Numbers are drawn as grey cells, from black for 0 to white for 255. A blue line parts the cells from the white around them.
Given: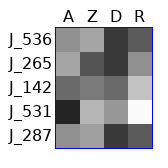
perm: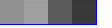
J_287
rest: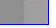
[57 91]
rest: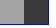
[91]
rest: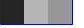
[251]
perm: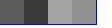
J_536

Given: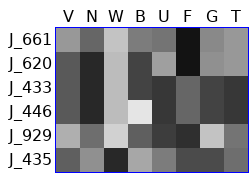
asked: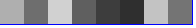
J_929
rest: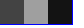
[144 152]

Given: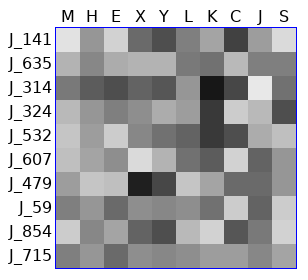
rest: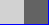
[150]
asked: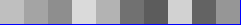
J_607
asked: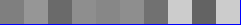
J_59
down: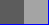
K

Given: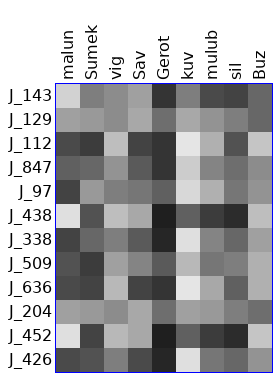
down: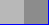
vig
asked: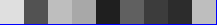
J_438

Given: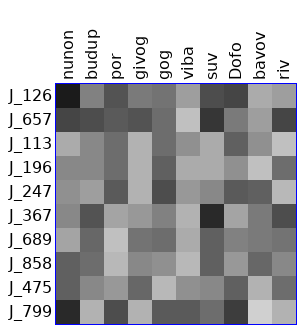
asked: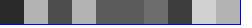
J_799
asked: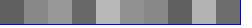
J_475
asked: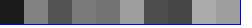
J_126
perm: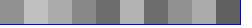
J_113
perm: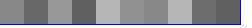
J_858
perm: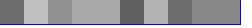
J_196

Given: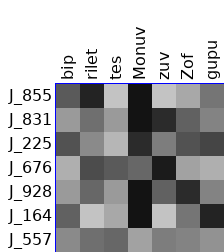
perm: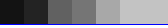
J_164
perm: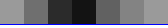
J_831
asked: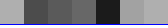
J_676
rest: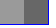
[154  19  97  43 131]
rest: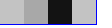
[117  35]

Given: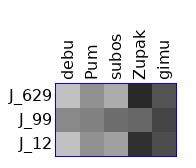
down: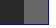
Zupak
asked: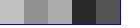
J_629

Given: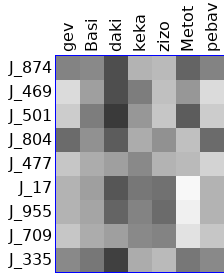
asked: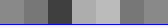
J_335
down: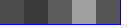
daki
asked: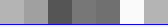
J_17

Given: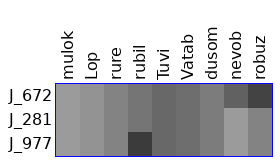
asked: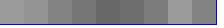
J_281
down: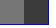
rubil
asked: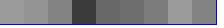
J_977

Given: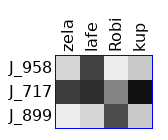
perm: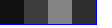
J_717
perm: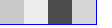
J_899
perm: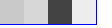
J_958
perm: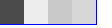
J_899
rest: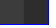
[132  18]

